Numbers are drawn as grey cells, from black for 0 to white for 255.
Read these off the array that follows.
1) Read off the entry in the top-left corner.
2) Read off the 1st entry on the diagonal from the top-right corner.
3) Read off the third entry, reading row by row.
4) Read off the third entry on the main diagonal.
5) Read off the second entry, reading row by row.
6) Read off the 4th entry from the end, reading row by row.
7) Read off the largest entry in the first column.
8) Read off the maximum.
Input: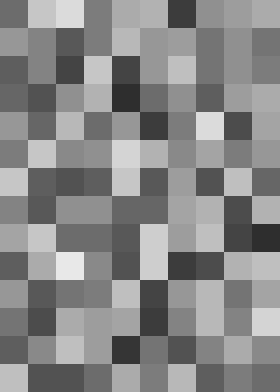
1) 108
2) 171
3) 219
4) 68
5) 198
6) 184
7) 198
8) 232

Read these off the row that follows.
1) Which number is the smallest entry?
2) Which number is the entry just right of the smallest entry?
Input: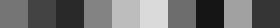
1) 20
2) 161

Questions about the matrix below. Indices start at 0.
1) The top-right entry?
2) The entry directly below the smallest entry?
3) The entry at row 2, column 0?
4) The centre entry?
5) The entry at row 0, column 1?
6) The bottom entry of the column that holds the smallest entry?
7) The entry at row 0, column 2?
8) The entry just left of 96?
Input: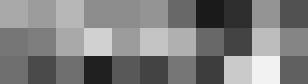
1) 81
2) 104
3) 110
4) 195
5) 155
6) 60
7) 183
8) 242

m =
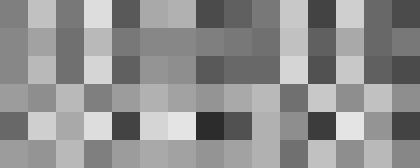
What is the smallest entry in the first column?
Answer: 104
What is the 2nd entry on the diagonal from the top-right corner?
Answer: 104
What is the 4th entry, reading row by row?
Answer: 221
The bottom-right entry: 135
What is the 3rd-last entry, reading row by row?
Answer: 142
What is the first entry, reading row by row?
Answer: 127
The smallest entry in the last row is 112
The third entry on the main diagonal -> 112
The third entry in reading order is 120
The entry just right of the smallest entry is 81
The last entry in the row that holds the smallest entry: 67
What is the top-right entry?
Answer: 75
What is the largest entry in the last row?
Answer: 193
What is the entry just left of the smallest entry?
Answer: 228
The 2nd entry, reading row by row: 193
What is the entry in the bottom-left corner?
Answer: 156
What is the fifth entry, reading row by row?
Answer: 89
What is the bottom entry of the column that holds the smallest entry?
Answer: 148
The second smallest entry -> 60

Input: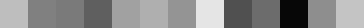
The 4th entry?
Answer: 95
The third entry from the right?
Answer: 7
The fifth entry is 161
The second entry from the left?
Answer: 128
